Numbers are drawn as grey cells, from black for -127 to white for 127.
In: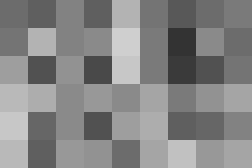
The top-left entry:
-19
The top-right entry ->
-5
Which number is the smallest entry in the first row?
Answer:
-39
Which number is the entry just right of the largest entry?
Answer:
-5
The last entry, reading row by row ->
37
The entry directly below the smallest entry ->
-69
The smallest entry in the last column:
-19
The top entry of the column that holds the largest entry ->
51
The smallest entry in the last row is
-32
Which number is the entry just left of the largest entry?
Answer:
10
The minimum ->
-76
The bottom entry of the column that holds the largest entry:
-19
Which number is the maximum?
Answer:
79
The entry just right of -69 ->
-46

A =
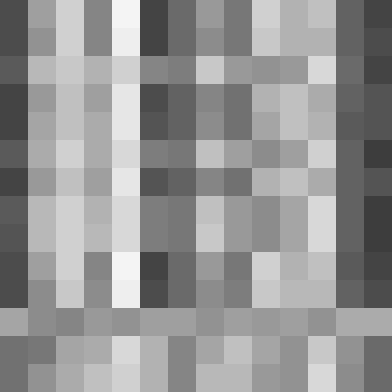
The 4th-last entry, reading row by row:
18
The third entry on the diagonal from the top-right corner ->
88
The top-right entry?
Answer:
-59
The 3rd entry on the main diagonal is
72
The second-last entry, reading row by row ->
12
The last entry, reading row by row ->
-21
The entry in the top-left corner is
-51
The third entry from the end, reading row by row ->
88
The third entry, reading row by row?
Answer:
80
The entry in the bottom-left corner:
-14
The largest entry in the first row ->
116
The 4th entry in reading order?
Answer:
5

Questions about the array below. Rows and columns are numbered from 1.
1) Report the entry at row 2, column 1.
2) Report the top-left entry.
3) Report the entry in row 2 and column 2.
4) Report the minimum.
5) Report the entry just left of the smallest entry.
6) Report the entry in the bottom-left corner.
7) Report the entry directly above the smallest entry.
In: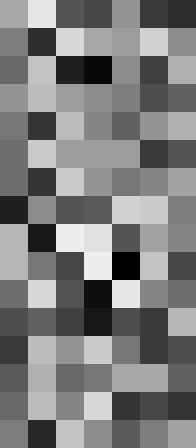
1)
-2
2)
40
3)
-82
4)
-127
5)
110
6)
-2
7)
-43

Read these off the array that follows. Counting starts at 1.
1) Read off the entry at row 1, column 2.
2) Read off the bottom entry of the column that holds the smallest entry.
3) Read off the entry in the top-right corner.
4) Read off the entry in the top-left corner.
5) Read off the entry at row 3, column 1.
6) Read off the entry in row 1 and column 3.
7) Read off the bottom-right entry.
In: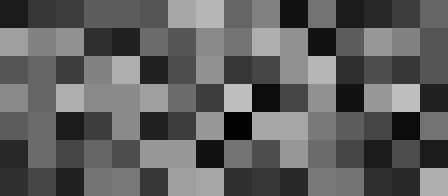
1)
-73
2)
-80
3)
-26
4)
-101
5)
-42
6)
-66
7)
46

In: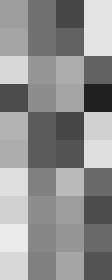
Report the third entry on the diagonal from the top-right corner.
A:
21
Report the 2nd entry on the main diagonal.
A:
-14
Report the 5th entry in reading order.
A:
37
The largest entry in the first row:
100
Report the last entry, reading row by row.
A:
-44
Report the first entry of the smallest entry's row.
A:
-51
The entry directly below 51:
45
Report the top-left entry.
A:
29
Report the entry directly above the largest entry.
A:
80
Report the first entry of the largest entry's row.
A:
106
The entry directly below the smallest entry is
80
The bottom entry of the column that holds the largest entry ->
88

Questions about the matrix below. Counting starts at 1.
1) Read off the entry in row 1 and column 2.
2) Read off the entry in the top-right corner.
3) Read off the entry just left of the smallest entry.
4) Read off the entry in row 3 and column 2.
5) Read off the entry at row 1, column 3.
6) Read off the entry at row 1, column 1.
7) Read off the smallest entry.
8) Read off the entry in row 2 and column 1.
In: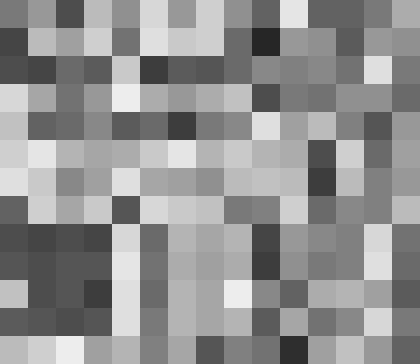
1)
24
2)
44
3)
-21
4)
-58
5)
-50
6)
-6
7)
-89
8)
-58
